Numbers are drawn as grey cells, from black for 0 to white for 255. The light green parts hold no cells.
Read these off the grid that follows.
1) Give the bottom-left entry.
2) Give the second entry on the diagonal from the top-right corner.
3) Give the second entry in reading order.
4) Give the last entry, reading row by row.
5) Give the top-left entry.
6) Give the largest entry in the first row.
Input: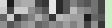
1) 144
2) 114
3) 28
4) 54
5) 216
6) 228
